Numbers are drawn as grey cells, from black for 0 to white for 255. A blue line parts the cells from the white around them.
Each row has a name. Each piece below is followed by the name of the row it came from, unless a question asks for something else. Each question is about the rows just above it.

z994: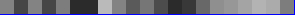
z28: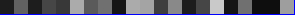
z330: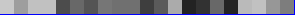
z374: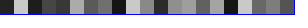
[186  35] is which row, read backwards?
z330
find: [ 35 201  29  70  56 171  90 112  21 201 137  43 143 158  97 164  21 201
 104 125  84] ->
z374
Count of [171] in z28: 2

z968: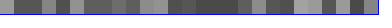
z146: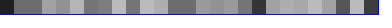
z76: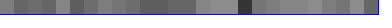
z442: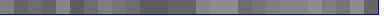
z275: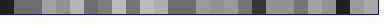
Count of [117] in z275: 3
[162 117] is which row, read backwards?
z275
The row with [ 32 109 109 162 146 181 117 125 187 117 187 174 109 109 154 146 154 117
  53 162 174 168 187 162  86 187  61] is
z146

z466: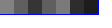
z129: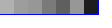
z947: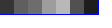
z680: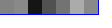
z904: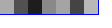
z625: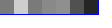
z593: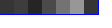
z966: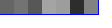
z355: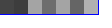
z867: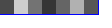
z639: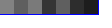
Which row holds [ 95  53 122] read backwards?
z639
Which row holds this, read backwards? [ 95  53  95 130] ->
z466
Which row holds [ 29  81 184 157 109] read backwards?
z947

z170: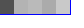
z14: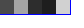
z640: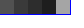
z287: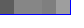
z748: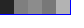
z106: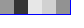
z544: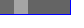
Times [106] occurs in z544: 1
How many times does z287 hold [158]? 1
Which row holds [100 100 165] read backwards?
z544
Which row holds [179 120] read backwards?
z748
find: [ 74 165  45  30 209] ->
z14
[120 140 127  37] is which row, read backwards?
z748

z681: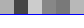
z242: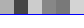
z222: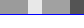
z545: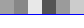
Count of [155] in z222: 2
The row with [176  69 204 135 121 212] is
z242
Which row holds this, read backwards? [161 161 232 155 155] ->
z222
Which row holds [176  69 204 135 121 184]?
z681
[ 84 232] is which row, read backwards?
z545

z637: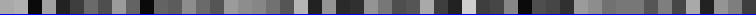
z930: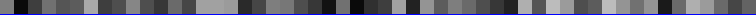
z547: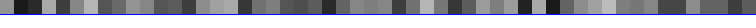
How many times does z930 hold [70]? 3
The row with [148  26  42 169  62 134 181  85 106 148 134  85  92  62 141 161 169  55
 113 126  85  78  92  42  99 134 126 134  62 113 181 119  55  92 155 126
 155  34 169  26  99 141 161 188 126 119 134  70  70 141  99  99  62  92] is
z547
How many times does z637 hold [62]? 4
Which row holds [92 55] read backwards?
z547
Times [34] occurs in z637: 4
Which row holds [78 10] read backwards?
z637

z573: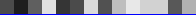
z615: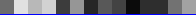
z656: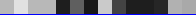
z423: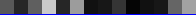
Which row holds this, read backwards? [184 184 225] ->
z656
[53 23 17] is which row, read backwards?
z423
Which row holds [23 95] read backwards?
z656
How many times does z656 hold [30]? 3
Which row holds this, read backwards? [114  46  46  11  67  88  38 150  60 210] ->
z615

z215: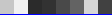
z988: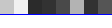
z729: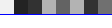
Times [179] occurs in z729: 2
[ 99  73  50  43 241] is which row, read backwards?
z215
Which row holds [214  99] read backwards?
z215

